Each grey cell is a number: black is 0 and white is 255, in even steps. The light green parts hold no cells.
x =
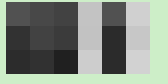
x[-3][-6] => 81
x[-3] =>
[81, 72, 66, 195, 81, 208]
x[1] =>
[50, 66, 59, 194, 43, 199]
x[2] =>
[44, 49, 32, 205, 43, 210]

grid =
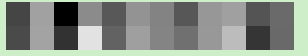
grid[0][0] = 69
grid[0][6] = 131
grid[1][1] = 163
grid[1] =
[74, 163, 50, 226, 98, 159, 132, 112, 152, 188, 53, 105]
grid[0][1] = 161
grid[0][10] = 84

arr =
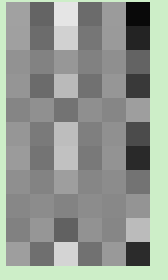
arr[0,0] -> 161
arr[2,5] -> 99
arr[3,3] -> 113
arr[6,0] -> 155
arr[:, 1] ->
[100, 108, 130, 107, 144, 122, 116, 131, 140, 150, 111]
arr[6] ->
[155, 116, 193, 121, 147, 41]
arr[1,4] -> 154
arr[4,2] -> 115
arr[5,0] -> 150
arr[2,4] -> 143
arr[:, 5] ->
[9, 35, 99, 57, 158, 75, 41, 115, 148, 187, 43]
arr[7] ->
[143, 131, 158, 134, 140, 115]
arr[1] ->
[160, 108, 209, 118, 154, 35]
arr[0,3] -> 107
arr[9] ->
[129, 150, 97, 146, 134, 187]
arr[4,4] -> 134

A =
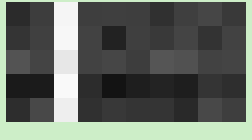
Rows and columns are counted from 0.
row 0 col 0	43
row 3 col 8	52
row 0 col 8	70
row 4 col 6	52
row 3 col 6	35
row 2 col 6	85
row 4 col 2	238
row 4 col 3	48
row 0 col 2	245
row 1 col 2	247
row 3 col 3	44
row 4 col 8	72
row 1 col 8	51

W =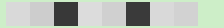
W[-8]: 217
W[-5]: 220
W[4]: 208
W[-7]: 205

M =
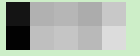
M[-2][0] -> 20
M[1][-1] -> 220
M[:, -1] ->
[200, 220]

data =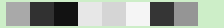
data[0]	169
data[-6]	18

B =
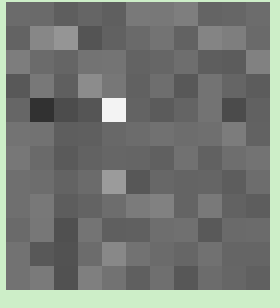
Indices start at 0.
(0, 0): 107
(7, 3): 107
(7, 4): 155
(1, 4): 97
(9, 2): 80
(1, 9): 126
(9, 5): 96
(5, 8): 111
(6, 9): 110
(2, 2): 101
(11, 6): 111
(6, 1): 106
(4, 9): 75
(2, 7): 110
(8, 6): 129
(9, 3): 116
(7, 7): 100
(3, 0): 88
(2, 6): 102
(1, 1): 135
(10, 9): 101
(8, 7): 100
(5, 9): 124
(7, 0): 111
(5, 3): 95
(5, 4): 104
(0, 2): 94
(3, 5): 97
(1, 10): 106
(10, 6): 107
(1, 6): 115
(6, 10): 115
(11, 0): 114
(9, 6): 110
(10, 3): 108
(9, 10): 107
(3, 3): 140
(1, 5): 106

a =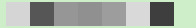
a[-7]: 213
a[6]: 62
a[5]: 217

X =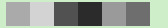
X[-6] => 170
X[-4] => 81
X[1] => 211

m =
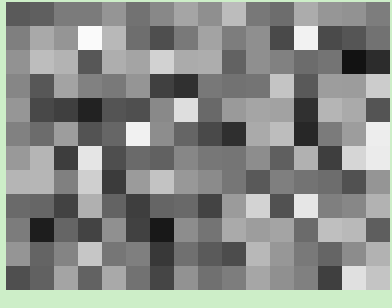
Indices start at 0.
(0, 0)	90
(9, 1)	29
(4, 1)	72
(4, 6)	137
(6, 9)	117
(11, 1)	97
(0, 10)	120
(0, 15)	125
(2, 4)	174
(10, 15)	178
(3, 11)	196
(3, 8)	120
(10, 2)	132
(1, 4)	184
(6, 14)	214
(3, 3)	129
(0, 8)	143
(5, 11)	189
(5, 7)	101
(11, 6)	69
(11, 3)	98
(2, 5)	164
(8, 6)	101
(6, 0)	153
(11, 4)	169
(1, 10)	143
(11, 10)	166
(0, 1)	95
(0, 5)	114
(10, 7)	112
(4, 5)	79
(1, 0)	127
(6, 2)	61
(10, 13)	101
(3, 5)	149
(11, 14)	224
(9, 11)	164
